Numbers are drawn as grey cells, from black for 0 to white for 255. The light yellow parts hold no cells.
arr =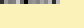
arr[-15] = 48
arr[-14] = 153
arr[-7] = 148
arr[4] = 202

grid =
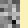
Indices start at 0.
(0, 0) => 120
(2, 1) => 132
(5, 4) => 195
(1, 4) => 111
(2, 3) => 205
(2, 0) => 72
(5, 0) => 141
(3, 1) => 202
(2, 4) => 113
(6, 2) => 196
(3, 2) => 157

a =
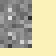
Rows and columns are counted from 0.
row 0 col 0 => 123
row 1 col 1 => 127
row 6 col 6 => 167
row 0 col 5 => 119
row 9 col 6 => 129
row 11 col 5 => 137
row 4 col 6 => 149
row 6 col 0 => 117
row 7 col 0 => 145
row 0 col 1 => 120
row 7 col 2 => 131
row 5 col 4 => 139
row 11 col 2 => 60
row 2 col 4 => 106
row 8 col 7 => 138
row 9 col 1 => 130
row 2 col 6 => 146
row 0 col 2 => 135
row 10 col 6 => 144
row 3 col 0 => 150
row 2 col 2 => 212
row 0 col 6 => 144
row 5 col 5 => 168
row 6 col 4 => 110
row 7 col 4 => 148
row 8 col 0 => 138
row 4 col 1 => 126
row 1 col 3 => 121
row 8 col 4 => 130
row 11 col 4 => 133
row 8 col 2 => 202
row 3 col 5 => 106
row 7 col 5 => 150

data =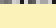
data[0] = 130
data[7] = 81
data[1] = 113
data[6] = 217
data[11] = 167

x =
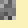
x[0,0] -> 130
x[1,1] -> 98
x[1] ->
[172, 98, 102, 147]
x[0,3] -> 157
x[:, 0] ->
[130, 172, 126, 109, 93]
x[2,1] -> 120

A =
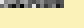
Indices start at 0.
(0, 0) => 228
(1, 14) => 23
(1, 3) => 18
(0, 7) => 99
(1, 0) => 107
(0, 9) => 112
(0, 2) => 152
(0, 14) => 73
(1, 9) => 52
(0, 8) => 81

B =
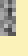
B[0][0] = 132
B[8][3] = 87
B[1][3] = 168
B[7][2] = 70
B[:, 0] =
[132, 114, 154, 166, 165, 126, 131, 157, 166]
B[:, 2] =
[87, 128, 56, 75, 95, 149, 111, 70, 86]
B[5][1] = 143
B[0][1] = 157

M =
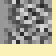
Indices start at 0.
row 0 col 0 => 151
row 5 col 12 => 207
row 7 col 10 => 214
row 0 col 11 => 162
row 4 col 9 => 113
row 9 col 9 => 175
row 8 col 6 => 191
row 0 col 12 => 153
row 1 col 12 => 161
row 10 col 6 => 140
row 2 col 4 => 147
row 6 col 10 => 214
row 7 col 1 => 108
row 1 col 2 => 137
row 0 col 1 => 122
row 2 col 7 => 41
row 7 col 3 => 154
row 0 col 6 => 143
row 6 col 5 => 79
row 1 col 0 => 151
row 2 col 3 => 72
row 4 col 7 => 136
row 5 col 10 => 61
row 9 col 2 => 92
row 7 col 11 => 55
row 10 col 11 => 169
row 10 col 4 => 45
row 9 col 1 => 148
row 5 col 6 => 199
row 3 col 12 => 135
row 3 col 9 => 78
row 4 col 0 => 152
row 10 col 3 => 212
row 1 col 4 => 70
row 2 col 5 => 215
